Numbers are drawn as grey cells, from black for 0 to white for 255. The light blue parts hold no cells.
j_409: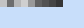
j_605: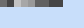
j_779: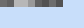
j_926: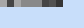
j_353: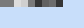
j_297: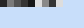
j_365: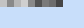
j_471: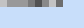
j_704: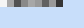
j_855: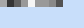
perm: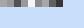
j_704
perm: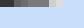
j_353

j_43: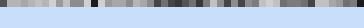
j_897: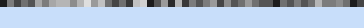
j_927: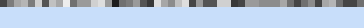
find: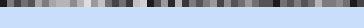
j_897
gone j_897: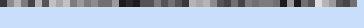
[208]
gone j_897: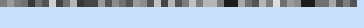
[42]
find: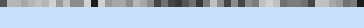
j_43

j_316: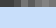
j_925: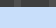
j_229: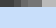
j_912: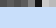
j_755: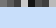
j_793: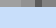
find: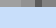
j_793
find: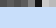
j_912
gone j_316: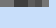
[131]
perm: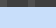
j_925
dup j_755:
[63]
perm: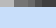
j_229
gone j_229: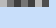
[105]

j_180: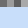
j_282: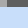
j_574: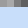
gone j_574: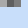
[156]
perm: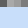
j_574
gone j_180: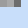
[95]
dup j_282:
[95]
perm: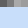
j_574

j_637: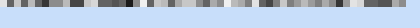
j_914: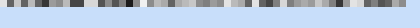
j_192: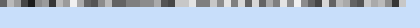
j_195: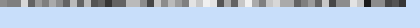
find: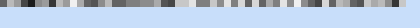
j_192
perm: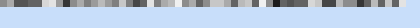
j_637
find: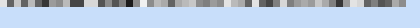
j_914
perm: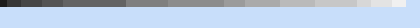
j_195

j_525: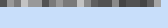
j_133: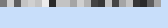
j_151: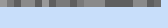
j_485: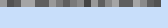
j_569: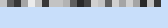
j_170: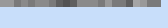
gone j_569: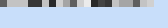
[179]
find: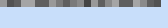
j_485
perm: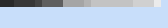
j_569
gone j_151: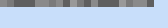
[109]
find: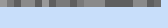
j_151

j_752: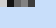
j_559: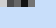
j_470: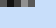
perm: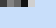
j_752
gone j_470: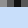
[61]
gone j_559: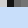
[76]

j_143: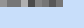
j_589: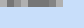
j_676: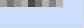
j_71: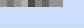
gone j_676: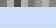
[162]
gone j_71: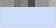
[104]
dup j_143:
[118]

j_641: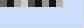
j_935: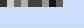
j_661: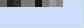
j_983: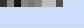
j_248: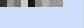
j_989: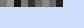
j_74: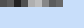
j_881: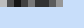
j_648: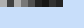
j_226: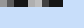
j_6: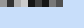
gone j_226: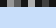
[189]
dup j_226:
[22]
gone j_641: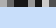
[163]
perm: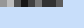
j_881
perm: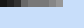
j_661
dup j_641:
[22]

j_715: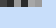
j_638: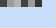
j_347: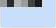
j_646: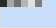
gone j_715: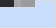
[68]
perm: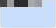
j_715
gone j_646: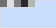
[167]
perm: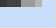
j_638
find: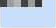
j_638
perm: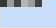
j_638
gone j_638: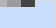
[55]

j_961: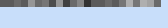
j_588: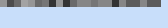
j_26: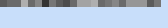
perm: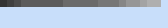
j_961
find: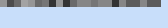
j_588
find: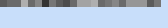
j_26
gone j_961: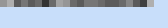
[76]
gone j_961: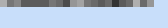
[64]

